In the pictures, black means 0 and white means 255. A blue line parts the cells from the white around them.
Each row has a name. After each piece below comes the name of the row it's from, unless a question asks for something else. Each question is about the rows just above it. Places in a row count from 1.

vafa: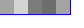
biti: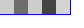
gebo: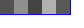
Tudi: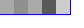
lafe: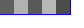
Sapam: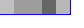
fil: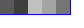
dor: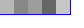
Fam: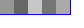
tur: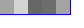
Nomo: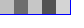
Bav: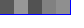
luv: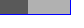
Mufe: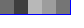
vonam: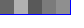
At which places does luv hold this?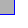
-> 3 4 5
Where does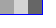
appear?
tur
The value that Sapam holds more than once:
[157]
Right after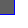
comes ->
[177]
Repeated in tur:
[164]

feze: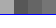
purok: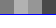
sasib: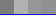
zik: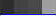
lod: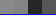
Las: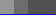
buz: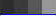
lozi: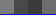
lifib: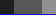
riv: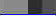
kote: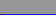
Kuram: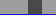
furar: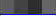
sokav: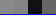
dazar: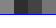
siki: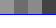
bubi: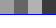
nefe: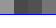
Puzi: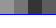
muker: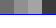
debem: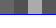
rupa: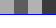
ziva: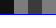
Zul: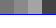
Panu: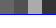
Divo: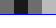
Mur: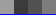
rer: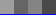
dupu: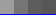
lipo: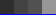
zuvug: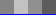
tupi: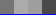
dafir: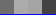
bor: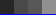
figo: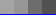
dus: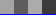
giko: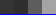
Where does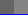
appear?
rer
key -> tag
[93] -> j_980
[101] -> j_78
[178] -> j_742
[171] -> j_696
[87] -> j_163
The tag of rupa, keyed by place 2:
j_980
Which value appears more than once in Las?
[81]
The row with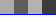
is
rupa
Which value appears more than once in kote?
[150]
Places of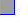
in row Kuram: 1 2 4

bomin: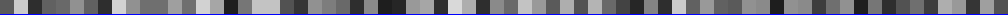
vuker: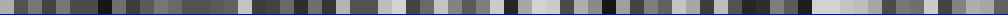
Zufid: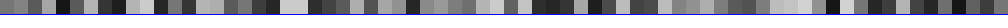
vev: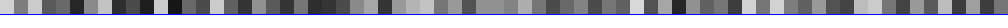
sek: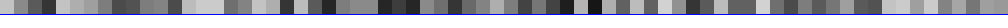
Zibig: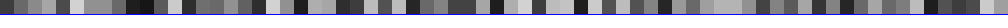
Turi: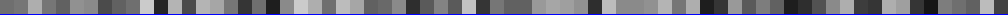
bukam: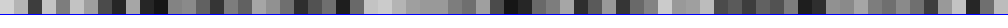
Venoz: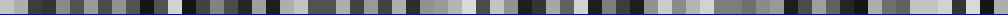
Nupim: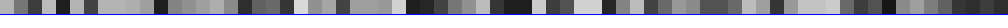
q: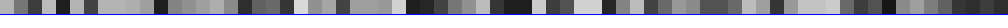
Nupim
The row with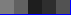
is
Turi
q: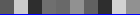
Zibig
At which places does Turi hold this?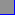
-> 6 42 47
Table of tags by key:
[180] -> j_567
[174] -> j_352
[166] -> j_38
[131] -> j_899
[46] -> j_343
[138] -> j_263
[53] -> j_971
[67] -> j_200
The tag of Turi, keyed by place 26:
j_38
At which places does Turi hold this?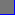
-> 2 4 17 36 49

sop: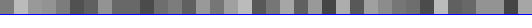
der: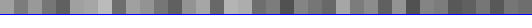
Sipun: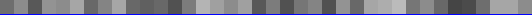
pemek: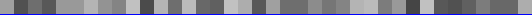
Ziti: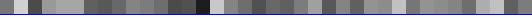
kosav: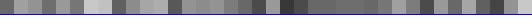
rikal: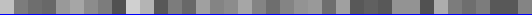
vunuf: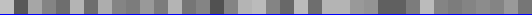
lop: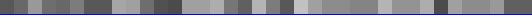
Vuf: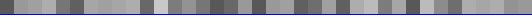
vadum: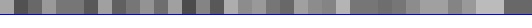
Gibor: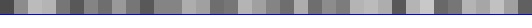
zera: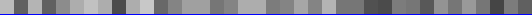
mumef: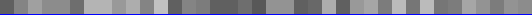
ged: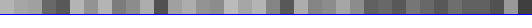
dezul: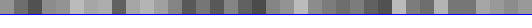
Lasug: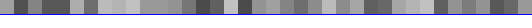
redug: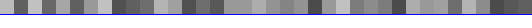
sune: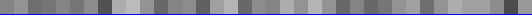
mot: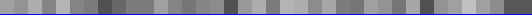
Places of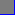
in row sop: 1 5 13
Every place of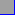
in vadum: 8 13 22 31 32
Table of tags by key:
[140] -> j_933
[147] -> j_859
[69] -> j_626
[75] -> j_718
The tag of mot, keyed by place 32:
j_859
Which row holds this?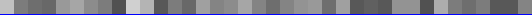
rikal
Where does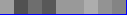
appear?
redug

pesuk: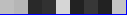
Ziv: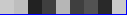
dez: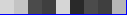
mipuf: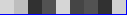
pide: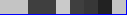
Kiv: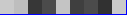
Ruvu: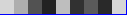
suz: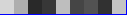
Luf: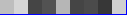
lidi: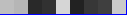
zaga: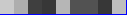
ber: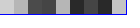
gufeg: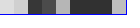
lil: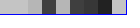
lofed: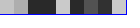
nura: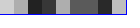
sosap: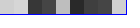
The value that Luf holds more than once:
[69]
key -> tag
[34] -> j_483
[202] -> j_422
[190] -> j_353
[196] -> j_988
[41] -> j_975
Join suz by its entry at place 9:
j_988

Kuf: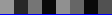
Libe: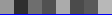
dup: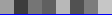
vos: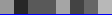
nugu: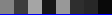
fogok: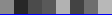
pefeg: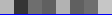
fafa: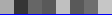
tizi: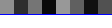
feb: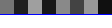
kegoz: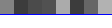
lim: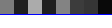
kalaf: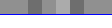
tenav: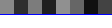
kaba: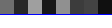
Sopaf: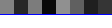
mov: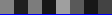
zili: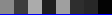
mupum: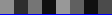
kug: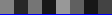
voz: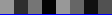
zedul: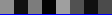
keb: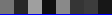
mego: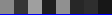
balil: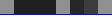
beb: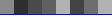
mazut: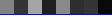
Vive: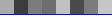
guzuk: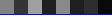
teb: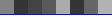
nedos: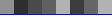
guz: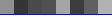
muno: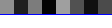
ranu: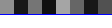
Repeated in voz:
[152]
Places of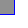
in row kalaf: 1 2 4 7 8
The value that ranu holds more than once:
[23]
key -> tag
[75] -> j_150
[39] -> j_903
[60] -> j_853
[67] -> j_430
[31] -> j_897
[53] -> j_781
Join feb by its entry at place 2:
j_897
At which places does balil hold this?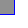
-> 1 5 8

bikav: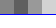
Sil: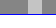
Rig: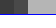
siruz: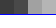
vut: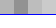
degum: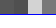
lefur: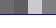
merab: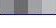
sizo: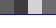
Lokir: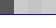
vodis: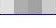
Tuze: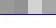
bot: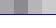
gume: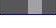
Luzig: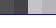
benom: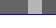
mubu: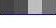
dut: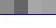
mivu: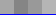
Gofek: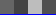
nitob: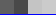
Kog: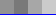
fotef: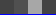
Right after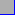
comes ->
[161]
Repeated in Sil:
[133]
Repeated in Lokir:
[203]
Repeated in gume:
[87]
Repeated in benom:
[101]
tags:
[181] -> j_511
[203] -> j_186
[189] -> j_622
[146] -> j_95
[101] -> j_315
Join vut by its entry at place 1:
j_511

